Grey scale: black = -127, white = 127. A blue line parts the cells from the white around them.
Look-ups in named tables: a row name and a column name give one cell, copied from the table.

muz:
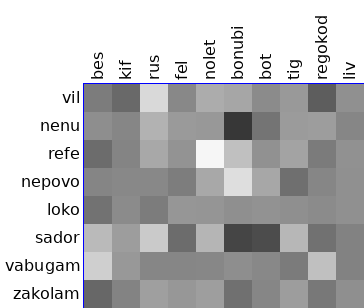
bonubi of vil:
38
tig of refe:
35
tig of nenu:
27
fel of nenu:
26
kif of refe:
4
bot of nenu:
-11
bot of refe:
17
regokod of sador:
-14
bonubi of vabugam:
14
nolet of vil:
44
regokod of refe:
-4
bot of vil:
11
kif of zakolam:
3
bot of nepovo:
39
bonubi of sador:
-58
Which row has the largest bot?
nepovo

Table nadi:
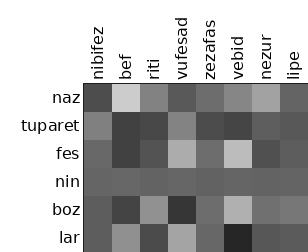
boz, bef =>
-59
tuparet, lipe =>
-39
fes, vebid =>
60
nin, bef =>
-24
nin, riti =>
-28
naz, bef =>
76
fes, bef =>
-62
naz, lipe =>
-27
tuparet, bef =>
-62
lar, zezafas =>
-24
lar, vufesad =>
36
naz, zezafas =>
-18
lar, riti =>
-52
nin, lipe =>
-27
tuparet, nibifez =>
0
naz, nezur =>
34
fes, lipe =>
-34
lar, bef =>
16
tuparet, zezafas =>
-51

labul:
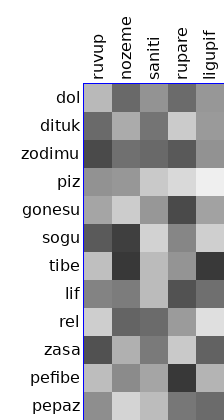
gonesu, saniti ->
23
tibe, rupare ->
20
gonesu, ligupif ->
34
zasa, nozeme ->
48
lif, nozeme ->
-3
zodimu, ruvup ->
-53
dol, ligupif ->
23
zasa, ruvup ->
-46
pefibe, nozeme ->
11
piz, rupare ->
89
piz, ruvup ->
18
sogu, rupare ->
6
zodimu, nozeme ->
-15
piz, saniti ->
73
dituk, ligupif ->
26
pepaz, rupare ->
-8
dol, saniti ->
19
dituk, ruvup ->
-21
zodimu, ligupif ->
18
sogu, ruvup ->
-37

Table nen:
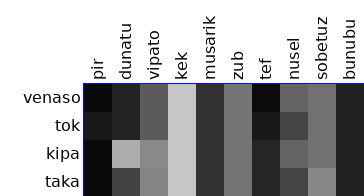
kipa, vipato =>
9
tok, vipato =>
-36
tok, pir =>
-103
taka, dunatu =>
-61
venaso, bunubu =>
-94
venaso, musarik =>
-77
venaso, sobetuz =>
-14
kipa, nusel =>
-27
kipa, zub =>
-10

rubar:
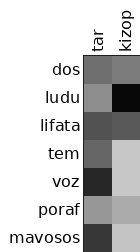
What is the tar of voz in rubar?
-88
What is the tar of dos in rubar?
-16
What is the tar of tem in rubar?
-25
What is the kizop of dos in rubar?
-4
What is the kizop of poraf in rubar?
43
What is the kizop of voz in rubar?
71
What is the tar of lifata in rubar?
-45
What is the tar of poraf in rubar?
23
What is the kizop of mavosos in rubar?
67
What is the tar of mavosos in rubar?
-72
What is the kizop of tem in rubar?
71
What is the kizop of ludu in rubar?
-119
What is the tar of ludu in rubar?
13

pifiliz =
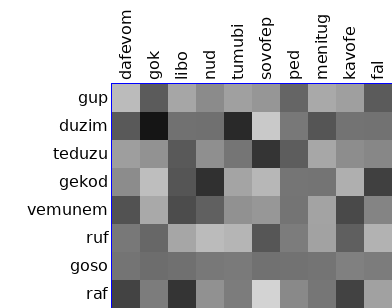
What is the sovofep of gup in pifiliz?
22
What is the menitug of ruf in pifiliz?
34
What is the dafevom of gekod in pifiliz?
12
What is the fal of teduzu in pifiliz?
7
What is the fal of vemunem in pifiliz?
4
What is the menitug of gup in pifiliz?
41
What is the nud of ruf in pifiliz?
59
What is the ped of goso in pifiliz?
-13
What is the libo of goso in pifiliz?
-15
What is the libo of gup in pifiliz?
38
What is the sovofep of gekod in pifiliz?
55
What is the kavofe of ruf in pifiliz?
-32
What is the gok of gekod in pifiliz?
62
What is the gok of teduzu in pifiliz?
18
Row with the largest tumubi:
ruf

